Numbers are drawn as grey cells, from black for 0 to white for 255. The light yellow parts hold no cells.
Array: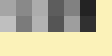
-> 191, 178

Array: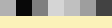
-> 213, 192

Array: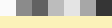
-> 250, 228

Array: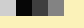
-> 207, 131

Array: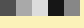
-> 220, 169

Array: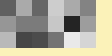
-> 233, 213

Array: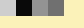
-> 206, 147

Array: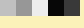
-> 237, 192
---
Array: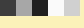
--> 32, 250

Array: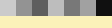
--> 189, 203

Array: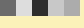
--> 45, 221

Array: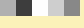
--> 254, 254

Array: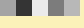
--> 235, 235

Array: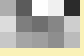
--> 111, 254

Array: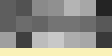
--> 116, 200
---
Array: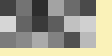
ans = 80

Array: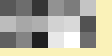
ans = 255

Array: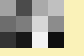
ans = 242

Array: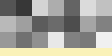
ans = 121

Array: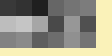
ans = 144

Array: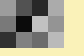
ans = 108

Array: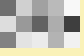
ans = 179

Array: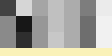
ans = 110

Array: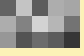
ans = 91
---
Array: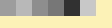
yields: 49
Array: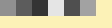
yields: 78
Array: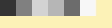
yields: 108
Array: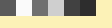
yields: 65
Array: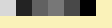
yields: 72
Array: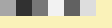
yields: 97
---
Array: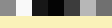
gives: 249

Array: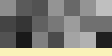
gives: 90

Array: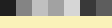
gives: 132

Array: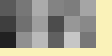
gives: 119

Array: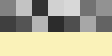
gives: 195

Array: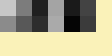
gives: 124
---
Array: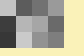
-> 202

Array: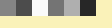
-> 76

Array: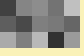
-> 127

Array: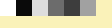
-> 10

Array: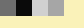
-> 10

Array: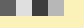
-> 223

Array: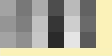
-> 143
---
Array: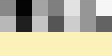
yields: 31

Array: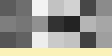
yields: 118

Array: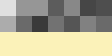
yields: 106

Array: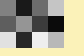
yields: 149

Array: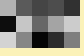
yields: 198

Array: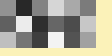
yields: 236
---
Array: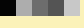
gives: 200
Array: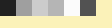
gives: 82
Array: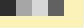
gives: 97
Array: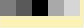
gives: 214
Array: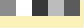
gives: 91
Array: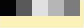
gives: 124
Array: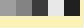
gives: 32
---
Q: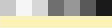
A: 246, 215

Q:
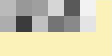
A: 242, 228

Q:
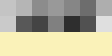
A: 223, 202

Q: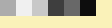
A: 240, 200

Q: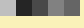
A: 191, 129

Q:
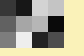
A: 238, 211

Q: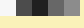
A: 247, 140

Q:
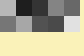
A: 225, 183
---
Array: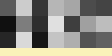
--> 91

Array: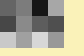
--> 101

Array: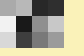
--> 170

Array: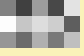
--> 129

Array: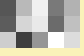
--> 86

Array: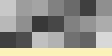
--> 200

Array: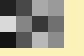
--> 34

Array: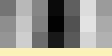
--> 116

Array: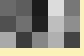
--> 106

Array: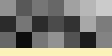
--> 146
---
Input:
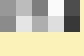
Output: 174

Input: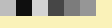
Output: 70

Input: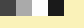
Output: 170

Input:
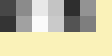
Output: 202

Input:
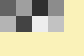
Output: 67

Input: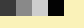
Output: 137

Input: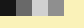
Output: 105

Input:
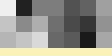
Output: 90

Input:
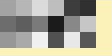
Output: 81

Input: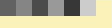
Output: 153
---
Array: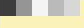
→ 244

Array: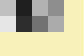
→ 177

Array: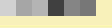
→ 180

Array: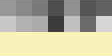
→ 122

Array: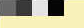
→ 227

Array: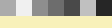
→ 143

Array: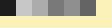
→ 172

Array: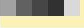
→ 70

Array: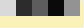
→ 93
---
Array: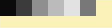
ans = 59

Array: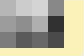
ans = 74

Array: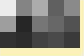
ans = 44

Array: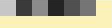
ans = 58

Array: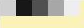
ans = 80

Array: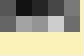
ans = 37

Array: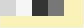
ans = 119

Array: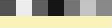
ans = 82

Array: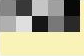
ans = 22

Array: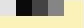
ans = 67
